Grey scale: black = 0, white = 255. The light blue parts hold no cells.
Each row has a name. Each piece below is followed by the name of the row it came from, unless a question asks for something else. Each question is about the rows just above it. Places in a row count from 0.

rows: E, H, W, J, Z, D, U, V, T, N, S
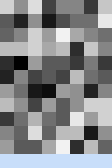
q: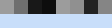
U
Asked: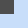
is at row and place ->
H, 4
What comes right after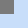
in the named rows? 57
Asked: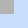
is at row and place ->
T, 2
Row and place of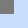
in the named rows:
Z, 6

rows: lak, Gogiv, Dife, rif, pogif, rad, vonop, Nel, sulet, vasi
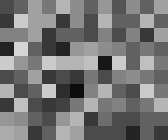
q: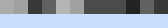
vasi
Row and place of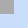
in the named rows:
vasi, 0
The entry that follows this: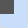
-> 141
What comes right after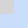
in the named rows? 97
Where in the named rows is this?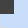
Nel, 4
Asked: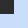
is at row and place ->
vonop, 4
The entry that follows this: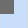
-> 75

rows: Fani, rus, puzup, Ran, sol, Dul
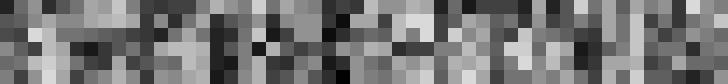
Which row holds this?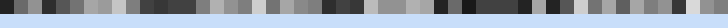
Fani
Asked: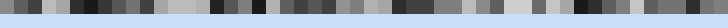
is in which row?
Ran
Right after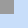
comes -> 197
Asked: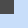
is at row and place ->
puzup, 0

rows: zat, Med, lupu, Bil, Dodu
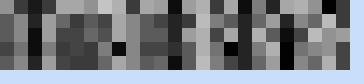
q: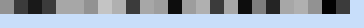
zat
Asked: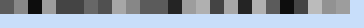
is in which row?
lupu
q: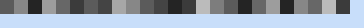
Med
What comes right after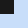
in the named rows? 59
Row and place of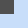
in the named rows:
lupu, 7

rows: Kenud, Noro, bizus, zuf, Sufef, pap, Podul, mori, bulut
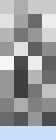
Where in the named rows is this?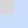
bizus, 3
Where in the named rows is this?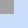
Noro, 1

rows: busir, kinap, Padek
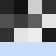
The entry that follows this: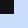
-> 206
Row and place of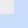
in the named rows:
Padek, 2
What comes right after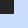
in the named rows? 18

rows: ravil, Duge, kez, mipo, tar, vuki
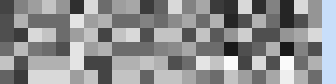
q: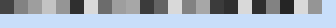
ravil
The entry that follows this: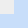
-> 177
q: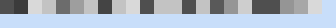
kez
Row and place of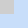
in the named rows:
kez, 17
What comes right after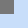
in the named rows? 108
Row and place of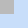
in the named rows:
mipo, 1
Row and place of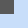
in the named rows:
kez, 15

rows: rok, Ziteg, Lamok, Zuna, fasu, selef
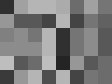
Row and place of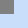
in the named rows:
Lamok, 0
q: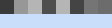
selef
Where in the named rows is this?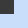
selef, 0
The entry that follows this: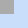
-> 108
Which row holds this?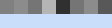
Lamok
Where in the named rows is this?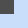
selef, 3
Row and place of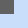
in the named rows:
Ziteg, 7

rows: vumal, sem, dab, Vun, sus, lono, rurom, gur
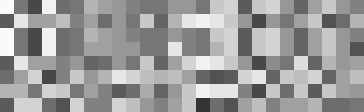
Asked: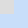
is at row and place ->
sus, 21
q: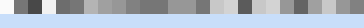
vumal
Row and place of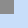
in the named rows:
sus, 19
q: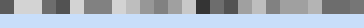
gur
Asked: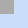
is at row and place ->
rurom, 10

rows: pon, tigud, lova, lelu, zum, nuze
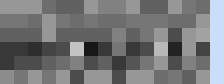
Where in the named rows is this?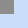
nuze, 0
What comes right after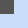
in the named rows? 118
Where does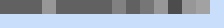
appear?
lova
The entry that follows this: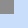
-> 118
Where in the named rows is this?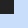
lelu, 12
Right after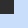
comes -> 67

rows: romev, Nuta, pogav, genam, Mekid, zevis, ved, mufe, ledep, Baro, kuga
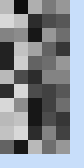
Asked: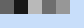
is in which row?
kuga
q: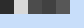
ved
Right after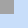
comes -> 99
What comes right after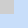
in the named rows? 99

